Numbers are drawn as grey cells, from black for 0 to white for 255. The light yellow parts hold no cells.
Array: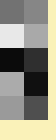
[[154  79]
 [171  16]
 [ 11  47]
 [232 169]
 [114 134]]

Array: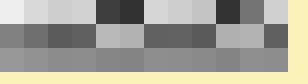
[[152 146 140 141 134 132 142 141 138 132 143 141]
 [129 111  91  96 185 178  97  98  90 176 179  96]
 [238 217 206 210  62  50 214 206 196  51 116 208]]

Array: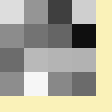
[[141 246 136 107]
 [108 185 180 178]
 [140 115 101  15]
 [221 149  63 207]]

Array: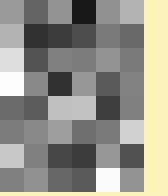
[[127 146 103  90 252 148]
 [201 127  70  61 152  82]
 [124 136 158 111 121 208]
 [107  92 192 194  63 127]
 [253 136  49 152  90 131]
 [221  83 128 123 147 121]
 [179  49  59  77 121 105]
 [154 101 147  23 145 179]]

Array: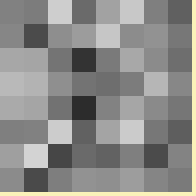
[[139  74 126 146 143 157 133 122]
 [159 211  70 106  98 127  75 131]
 [127 129 204  97 164 203 119  94]
 [170 165 114  44 130 166 138 118]
 [185 179 143 115 110 124 182 135]
 [167 165 116  51 122 168 139 110]
 [134  75 142 156 198 140 146 119]
 [129 124 206 106 162 200 127  96]]

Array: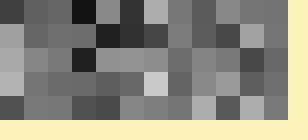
[[ 81 120 118  82  73 133 127 116 173  88 173 121]
 [179 117 107 106  95 103 201 100 137 154  94 112]
 [169 133 121  33 145 147 142 110 132 121  72 104]
 [160 102 111 109  32  50  69 125  92  72 162 116]
 [ 64  96 102  19 138  51 173 119  91 135 116 115]]

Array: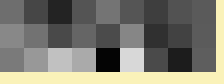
[[122 152 193 170   4 216  74  28  94]
 [136 114  73 101  75 134  48  66  91]
 [110  70  35  84 116  85  62  82  90]]
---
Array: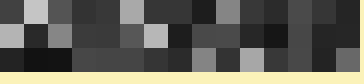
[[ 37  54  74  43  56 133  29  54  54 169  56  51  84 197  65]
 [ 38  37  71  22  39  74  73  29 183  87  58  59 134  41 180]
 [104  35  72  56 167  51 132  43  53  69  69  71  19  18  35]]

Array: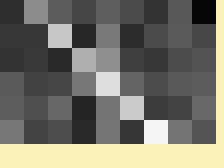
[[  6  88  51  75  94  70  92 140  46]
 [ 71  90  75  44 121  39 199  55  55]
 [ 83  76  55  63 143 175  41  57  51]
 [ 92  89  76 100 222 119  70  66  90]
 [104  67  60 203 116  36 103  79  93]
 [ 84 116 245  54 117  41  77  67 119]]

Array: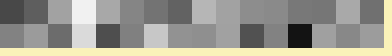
[[112 169 118 120 138 141 162 182  98 115 133 168 241 162  94  72]
 [156 136 160  19 130  81 161 143 146 199 128  78 218 108 155 130]]

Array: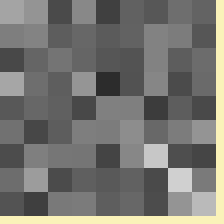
[[ 99 110  87  97  64 136  74 148 164]
 [ 86 124 130  98  91 103  93 131 126]
 [108  93 130  83  86 101 116 101  72]
 [106  75 134  82  44 149  94 110 166]
 [ 73  93  60 127 128  72  96 103  88]
 [148 124 104 141 124 126  93  71 113]
 [ 69  78 199 135  68 117 118 127  76]
 [122 208  74  97  89  95  75 156 109]
 [186 148  76 103  94 123 121  63  83]]

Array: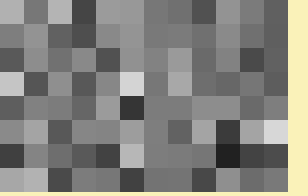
[[ 96 123 147  81 112 119 152 155  69 180 119 177]
 [ 95 112 138 112 123 121 148 137  78  97 147 126]
 [ 97  74 130 106 154 130 145  81 137 113 141  89]
 [ 93 118 103 110 168 119 212 135  88 143  85 197]
 [126 106 141 141 124 124  53 155 102 124 129  94]
 [215 164  59 164  98 126 157 132 134  88 164 138]
 [ 76  67  33 118 123 125 183  66  89 110 132  64]
 [121 108 143  72 116 115  65 119 124  74 178 167]]

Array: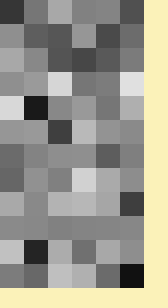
[[ 80 132 129 168 118  54]
 [108  74 150  86  94 143]
 [123  89  71  84 136 168]
 [224 124 118 214 154 143]
 [175 118 153 136  25 216]
 [138 147 185  63 153 150]
 [127  93 143 142 131 107]
 [141 170 209 128 145 102]
 [ 62 166 183 179 137 169]
 [135 133 132 129 136 138]
 [142 168 112 172  36 193]
 [ 17 107 176 191 104 124]]

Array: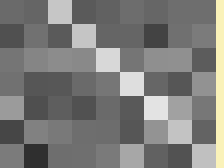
[[110 110 102 109  97  90 198 101 106]
 [123 112  67 101 101 197  90 113  80]
 [ 92 144 143 117 216 137 140 133 117]
 [146  86 102 222 118 106  87  86 113]
 [119 161 227  89 106  81  94  79 155]
 [ 99 195 147  86 109 110 121 129  70]
 [192  82  97 167 122 111 110  47 123]]
